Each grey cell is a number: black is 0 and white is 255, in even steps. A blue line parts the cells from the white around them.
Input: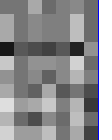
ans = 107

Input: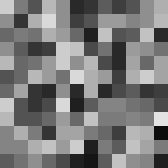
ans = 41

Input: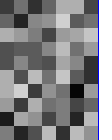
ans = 197

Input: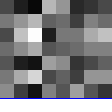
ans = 193

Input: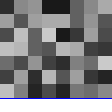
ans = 75
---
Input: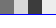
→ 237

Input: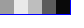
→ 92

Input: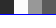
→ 91

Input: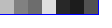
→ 223

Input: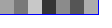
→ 52

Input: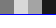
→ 26

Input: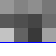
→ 119
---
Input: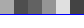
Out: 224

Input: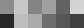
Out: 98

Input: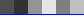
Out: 127

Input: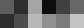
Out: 64

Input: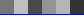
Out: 182

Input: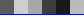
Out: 25

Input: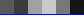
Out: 120
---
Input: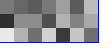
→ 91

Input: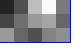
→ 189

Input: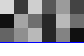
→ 207

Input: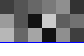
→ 103

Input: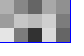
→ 101

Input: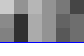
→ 182

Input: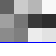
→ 182

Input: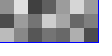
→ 64
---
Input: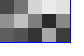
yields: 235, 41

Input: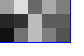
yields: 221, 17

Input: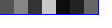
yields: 200, 12

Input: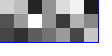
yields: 253, 27

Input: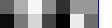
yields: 247, 3

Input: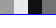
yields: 233, 17

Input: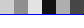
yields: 227, 18
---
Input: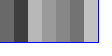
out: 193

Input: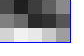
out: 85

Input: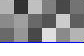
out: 94

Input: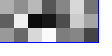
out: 165

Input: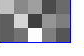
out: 126

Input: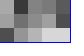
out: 78
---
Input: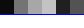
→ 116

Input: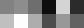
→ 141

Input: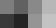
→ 97

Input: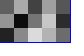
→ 170

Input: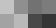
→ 143

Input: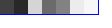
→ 40

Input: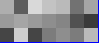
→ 93

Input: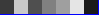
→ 201

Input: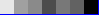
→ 160
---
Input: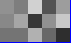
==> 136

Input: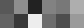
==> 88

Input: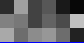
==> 129

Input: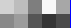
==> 210

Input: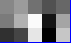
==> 123

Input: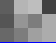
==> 85

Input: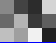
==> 105

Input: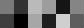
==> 122
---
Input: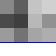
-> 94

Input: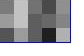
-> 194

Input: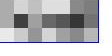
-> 212

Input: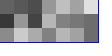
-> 88

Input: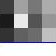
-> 161

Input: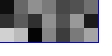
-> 103
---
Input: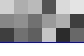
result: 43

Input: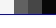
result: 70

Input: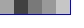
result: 153

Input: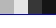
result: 55

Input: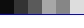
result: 134

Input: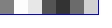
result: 107

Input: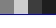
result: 61

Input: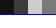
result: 205

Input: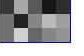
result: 135
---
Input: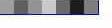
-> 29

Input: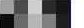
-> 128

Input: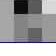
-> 100

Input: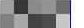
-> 77

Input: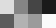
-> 155

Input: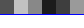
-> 62

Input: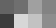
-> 194
